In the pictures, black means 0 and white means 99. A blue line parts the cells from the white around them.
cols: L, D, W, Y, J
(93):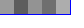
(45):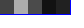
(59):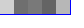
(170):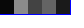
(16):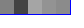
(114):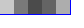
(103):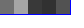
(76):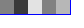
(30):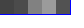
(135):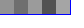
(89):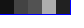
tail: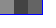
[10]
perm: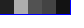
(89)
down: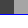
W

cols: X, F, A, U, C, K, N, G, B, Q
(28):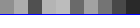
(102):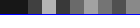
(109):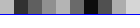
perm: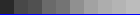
(28)
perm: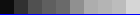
(109)
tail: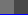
[16]
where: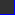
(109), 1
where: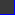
(102), 4
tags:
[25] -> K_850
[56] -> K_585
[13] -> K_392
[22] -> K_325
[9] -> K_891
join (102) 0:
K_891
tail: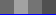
[53]

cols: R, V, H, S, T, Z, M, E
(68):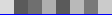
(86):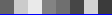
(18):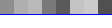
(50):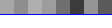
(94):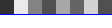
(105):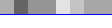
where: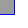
(50), 3
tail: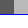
[47 79]
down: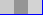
M

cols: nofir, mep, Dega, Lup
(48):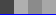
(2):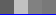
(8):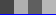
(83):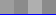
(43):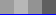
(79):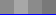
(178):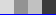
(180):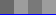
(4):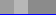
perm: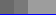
(180)
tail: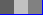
[47]
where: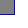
(2), 2
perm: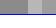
(4)
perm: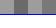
(180)
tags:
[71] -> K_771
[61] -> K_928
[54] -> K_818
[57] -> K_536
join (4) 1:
K_771

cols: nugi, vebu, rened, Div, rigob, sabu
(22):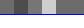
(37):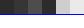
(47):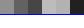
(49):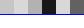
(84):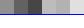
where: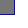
(22), 2
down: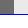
sabu
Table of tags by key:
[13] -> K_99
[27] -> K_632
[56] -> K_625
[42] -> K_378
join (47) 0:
K_625
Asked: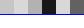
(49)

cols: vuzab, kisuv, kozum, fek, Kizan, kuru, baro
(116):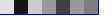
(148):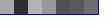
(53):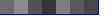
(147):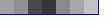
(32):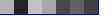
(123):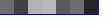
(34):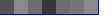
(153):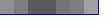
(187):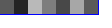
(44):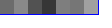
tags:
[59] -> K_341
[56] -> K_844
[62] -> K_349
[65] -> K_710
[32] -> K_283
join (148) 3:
K_341
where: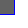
(32), 5
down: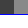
kisuv

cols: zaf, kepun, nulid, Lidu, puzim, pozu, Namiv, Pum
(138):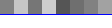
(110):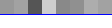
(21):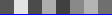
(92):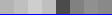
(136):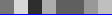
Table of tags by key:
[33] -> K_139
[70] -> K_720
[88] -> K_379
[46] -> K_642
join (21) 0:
K_139
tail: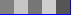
[43 50 63]
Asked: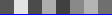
(21)
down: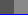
puzim
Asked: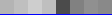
(92)
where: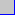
(138), 1

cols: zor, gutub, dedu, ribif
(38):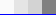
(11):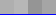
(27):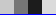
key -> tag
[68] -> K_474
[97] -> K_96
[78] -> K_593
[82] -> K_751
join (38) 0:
K_96
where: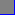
(38), 3

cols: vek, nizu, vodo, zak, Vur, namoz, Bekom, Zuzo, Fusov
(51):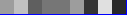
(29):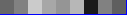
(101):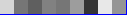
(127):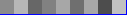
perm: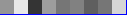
(101)
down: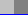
nizu
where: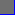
(127), 5
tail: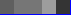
[87 16]
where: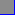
(127), 0

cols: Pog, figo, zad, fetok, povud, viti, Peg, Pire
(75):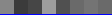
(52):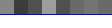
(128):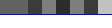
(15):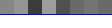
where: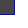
(75), 2
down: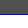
povud

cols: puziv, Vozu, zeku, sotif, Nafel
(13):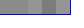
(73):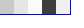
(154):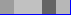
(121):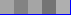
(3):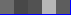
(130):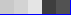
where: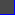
(3), 1
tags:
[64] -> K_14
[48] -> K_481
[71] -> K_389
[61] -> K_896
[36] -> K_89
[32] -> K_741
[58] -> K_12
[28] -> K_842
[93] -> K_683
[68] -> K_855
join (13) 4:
K_12
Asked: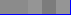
(13)
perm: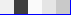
(73)

